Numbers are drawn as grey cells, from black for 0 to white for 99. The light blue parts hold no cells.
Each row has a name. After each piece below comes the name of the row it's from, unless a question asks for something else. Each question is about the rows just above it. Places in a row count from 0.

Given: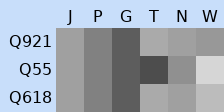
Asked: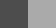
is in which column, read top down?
T
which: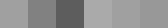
Q921
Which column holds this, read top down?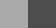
T
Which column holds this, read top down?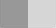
W
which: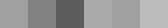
Q618

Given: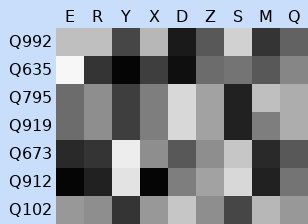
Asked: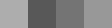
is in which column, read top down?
Q
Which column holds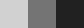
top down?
S
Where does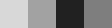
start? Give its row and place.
Q919, 4
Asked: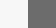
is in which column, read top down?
E
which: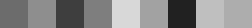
Q795
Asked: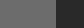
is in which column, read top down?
E

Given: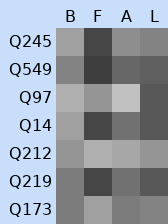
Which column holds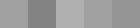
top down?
B
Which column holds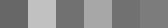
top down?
A
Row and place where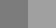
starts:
Q173, 0
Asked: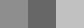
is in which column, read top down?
A
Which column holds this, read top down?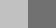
A

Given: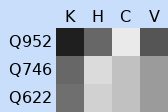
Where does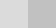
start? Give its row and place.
Q746, 1
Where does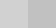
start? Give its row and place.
Q622, 1
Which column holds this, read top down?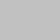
C
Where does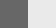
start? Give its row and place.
Q952, 1

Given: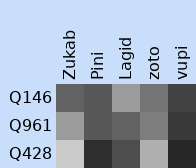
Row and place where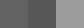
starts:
Q146, 0
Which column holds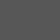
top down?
Pini
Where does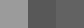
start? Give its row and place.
Q961, 0

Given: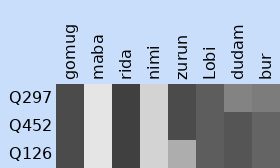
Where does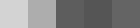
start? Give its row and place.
Q126, 3
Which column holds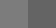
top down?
bur
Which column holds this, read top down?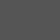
dudam
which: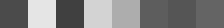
Q126
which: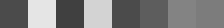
Q297

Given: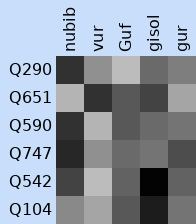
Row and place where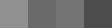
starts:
Q747, 1
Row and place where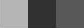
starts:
Q651, 0
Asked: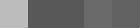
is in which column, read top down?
Guf
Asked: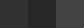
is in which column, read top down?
nubib
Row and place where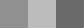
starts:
Q290, 1
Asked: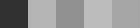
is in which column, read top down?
vur

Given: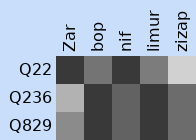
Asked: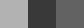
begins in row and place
Q236, 0
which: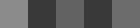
Q829
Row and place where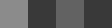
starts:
Q829, 0
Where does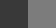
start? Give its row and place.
Q22, 2
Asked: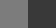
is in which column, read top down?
limur

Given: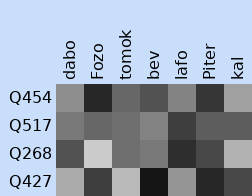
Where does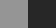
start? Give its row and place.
Q427, 4
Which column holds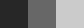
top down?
Fozo
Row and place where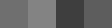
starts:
Q517, 2
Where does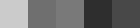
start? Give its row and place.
Q268, 1
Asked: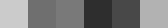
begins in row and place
Q268, 1

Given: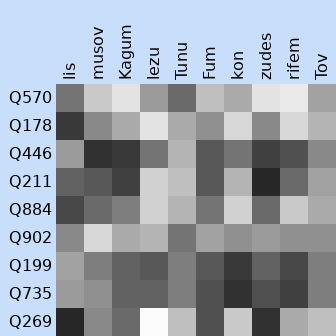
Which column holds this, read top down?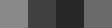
zudes
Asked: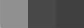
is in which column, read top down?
rifem

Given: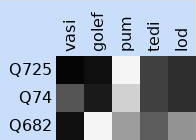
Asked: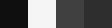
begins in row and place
Q725, 1
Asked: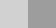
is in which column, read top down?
pum
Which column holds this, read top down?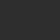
lod
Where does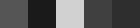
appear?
Q74
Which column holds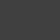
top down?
tedi
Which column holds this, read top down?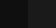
golef

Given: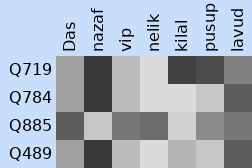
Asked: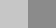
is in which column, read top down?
pusup
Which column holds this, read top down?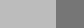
vip
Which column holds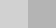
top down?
kilal
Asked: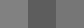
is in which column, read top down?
lavud
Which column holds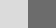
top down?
nelik
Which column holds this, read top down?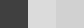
kilal
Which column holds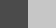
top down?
pusup

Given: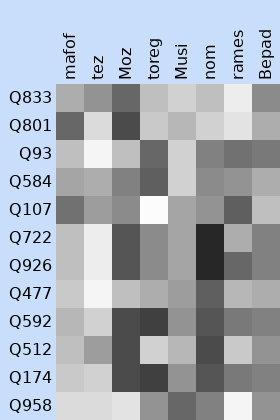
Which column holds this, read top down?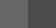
Moz
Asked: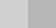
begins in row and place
Q512, 3
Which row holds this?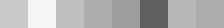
Q477
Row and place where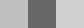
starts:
Q93, 2
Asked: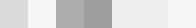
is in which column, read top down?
tez

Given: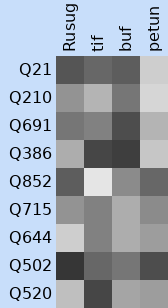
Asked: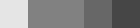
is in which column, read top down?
tif
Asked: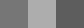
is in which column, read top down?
Rusug

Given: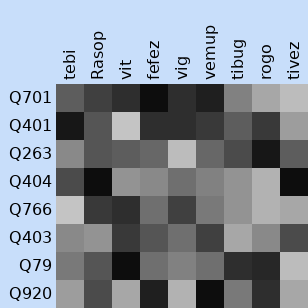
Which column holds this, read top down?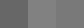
vemup
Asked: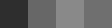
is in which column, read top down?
fefez
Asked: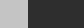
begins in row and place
Q401, 2

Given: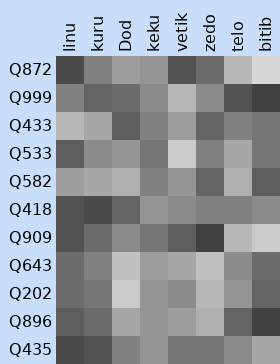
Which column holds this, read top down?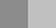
Dod
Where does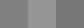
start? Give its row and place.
Q435, 2
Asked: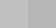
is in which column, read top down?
zedo
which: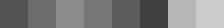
Q909
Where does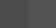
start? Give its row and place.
Q435, 0
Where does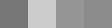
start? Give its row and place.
Q202, 1

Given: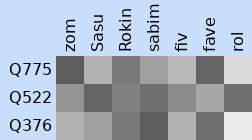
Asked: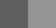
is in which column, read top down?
zom
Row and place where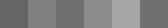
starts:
Q522, 1
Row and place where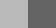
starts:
Q775, 4
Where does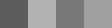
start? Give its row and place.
Q775, 0
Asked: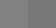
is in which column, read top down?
Rokin
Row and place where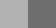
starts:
Q376, 4

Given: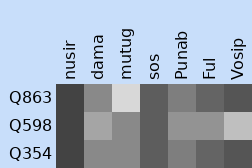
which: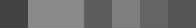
Q354
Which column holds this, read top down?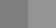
Punab
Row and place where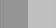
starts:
Q598, 5

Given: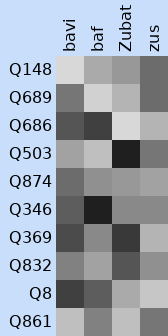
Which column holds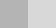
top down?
Zubat
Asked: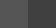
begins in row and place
Q686, 0

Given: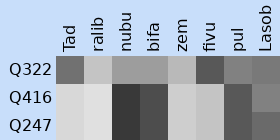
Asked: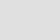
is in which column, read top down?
ralib
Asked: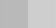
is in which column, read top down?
zem
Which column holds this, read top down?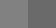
Lasob

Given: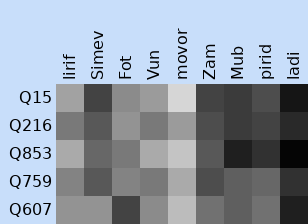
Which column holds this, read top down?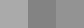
lirif
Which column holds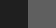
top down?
Mub
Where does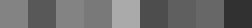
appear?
Q759
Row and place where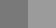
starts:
Q216, 3

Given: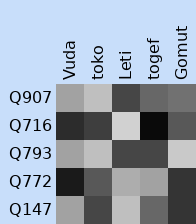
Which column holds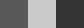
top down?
Gomut
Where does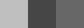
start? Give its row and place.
Q907, 1
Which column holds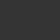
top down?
Gomut
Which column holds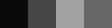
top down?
togef
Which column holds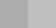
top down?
Leti

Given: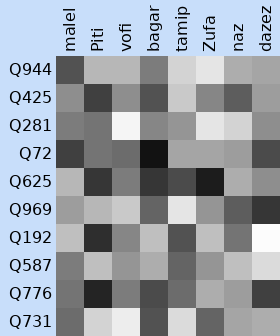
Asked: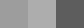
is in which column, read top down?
naz
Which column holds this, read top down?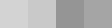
tamip
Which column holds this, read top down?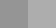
Zufa
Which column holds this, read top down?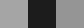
Zufa
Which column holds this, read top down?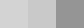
tamip
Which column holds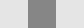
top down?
Zufa

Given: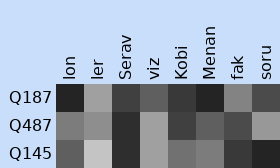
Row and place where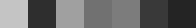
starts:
Q145, 1
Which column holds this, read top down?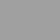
viz
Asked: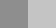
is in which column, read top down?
ler
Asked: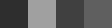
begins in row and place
Q487, 2
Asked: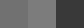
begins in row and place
Q145, 4
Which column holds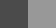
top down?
soru

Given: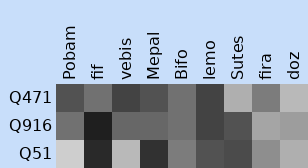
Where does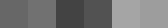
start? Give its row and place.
Q916, 3
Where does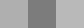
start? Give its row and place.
Q471, 6
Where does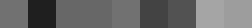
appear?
Q916
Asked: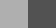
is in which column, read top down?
Sutes
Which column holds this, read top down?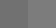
Bifo
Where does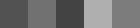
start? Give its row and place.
Q471, 3

